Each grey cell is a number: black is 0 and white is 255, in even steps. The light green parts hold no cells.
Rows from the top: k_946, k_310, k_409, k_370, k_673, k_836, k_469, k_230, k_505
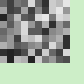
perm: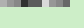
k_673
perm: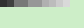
k_836
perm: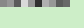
k_469
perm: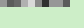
k_469
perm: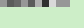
k_370
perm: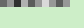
k_370

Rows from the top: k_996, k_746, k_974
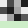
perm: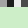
k_746
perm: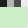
k_996
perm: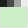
k_746
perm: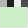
k_996
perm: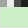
k_746
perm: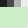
k_996
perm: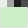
k_746

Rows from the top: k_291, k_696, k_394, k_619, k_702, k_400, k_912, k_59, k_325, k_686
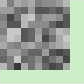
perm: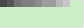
k_394
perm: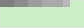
k_912
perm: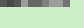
k_59
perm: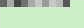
k_400
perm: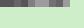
k_696
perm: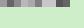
k_702

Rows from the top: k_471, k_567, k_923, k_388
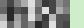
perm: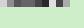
k_388
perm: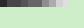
k_388
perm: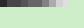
k_567

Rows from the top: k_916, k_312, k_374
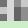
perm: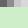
k_312
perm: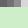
k_374
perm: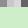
k_312

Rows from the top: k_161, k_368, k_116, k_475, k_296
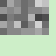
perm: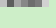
k_161
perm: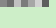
k_161
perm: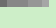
k_296
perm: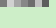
k_161
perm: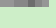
k_368
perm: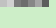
k_161

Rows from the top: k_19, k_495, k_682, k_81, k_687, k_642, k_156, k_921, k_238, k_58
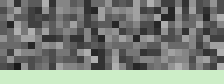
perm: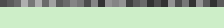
k_687
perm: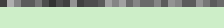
k_238
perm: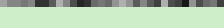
k_58
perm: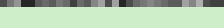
k_682
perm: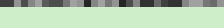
k_642
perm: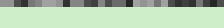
k_495
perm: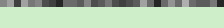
k_81

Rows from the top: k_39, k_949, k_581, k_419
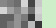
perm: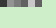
k_581
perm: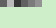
k_419
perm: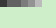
k_419

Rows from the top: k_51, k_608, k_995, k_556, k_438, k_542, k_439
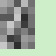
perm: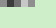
k_556
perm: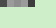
k_542

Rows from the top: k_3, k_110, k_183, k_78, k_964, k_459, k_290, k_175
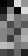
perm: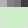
k_183
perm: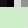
k_3
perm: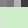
k_183
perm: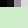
k_3

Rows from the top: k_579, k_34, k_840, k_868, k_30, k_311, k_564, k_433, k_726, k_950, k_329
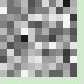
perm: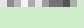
k_564
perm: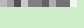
k_34
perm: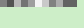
k_30
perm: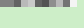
k_868

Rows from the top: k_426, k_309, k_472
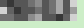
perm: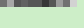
k_309
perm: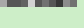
k_472
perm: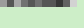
k_309
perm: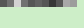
k_309
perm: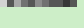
k_426

